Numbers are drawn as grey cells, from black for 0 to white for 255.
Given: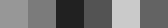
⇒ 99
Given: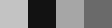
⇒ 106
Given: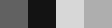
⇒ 174
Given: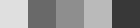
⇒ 56
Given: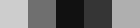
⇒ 175
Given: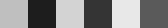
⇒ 90
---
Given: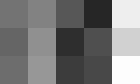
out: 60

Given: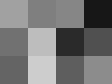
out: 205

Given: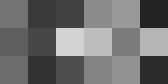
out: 131

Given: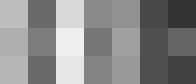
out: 153

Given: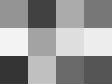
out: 192

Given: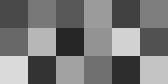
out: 112
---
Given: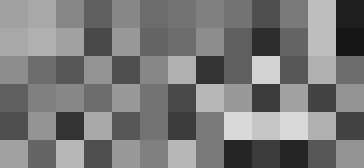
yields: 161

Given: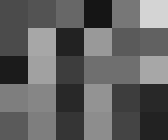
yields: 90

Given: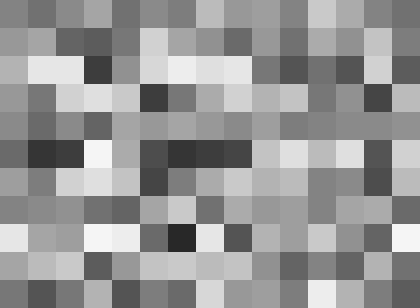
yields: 119

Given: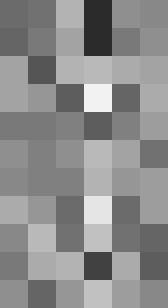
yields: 143

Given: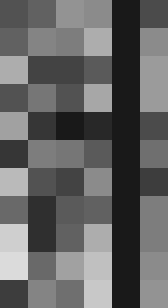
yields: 61
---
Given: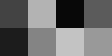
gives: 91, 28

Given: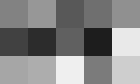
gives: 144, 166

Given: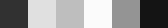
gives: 20, 49

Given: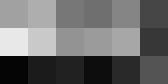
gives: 70, 5

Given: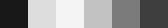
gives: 62, 24

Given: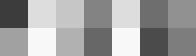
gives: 145, 161

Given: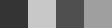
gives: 159, 52

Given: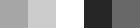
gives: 104, 166

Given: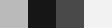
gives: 242, 186
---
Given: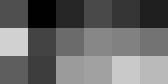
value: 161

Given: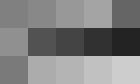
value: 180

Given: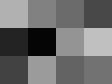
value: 155

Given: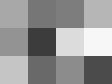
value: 105

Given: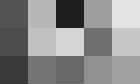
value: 104

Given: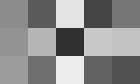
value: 236

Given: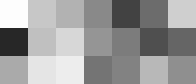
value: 130

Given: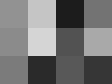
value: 42

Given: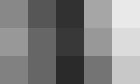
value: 42
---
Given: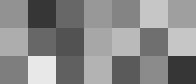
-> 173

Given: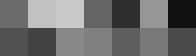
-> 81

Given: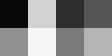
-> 145

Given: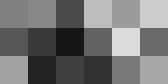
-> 86

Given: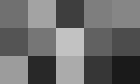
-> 84

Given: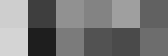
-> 212

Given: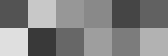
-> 223

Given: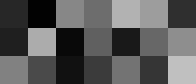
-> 31

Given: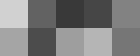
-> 165
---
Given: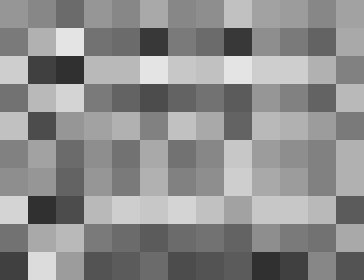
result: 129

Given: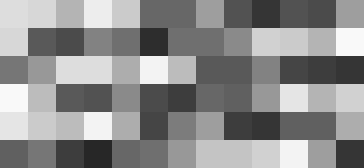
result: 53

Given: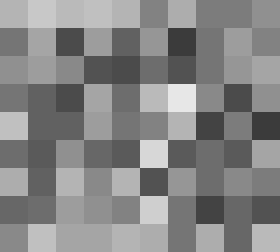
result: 165

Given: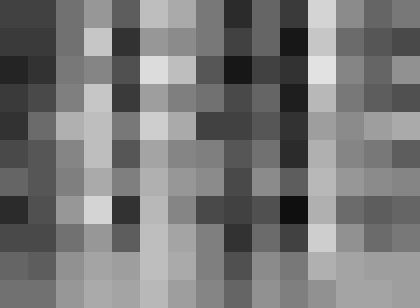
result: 145

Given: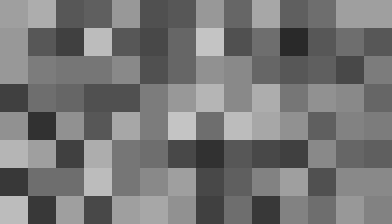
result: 124

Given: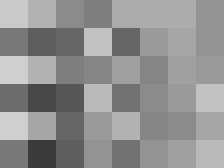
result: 154
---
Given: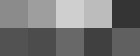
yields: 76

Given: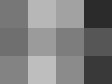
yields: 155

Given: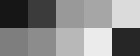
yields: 140

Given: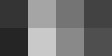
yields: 201

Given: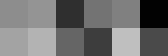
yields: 179

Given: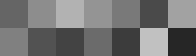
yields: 82

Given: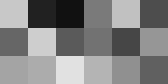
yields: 206
